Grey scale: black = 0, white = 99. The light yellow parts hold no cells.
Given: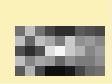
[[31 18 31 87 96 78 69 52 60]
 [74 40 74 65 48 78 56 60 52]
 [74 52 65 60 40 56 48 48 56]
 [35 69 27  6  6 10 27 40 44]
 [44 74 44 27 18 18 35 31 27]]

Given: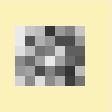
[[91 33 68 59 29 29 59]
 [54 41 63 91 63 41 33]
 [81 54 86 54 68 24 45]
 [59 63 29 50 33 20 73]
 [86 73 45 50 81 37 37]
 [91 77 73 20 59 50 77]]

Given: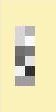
[[93 19]
 [43 47]
 [61 61]
 [83 70]
 [38 88]
 [83 97]]

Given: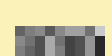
[[49 39 31 66 49 26 31 58 16]
 [53 44 31 66 44 26 31 58 16]
 [39 49 53 35 53 62 62 44 78]]

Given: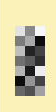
[[70 10 92]
 [74 14 26]
 [40 31 62]
 [44 36 18]
 [88 53 96]
 [ 5 58 26]
 [48 66  5]]

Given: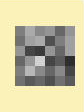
[[58 27 23 58 40 62]
 [44 35 40 31 44 35]
 [40 58 81 27 35 18]
 [44 62 66 31 49 62]
 [49 66 53 58 40 58]
 [49 71 53 40 53 27]]

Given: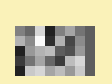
[[50 40 83 13 50 64 45 36]
 [23 45 64 40 23 73 83 36]
 [69 54 97 18 69 27 54 36]
 [13 59 69 73 36 31 59 36]
 [13 78 83 64 73 59 78 36]]
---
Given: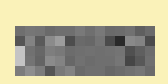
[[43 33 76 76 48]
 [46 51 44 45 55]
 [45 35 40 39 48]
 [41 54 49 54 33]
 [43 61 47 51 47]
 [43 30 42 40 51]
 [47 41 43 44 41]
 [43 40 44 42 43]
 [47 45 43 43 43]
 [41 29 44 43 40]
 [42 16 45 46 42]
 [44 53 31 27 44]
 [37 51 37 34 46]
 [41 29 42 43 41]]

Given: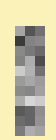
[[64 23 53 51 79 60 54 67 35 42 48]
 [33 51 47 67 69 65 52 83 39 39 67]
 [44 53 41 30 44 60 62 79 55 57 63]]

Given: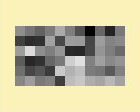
[[55 25 61 36 43 52]
 [46 17 85 15 27 61]
 [38 19 55 19 33 47]
 [48 63 49 40 23 50]
 [66 28 58 47 78 24]
 [49 61 16 80 69 73]
 [31 60 15 87 74 77]
 [ 1 27 28 50 48 67]
 [40 61 58 62 46 64]
 [14 51 49 53 35 71]
 [47 53 41 57 50 63]]

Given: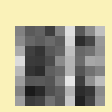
[[50 54 66 85 72 61 50 61]
 [35 40 25 23 20 34 10 23]
 [38 36 20 22 17 35 16 26]
 [24 41 34 29 37 33 31 44]
 [50 36 39 54 41 49 37 35]
 [86 82 74 70 69 89 69 77]
 [34 17 40 42 33 24 17 13]
 [54 27 44 65 44 56 21 26]
 [74 59 57 63 51 73 53 57]]

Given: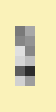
[[47 52 87 83 36 81]
 [65 57 52 74 17 61]]

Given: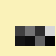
[[25  8]
 [45  5]
 [18 38]
 [83  2]]

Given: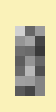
[[81 58 43 36 41 62 35]
 [40 64 41 58 72 61 27]
 [60 27 22 40 31 51 51]]

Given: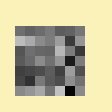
[[43 73 33 35 25 27 53]
 [38 66 43 41 27 19 58]
 [42 54 40 54 30 47 65]
 [47 48 39 44 36 35 45]
 [36 61 71 58 25 30 75]
 [38 23 48 10 61 55  2]
 [46 58 22 48 31 44 53]]
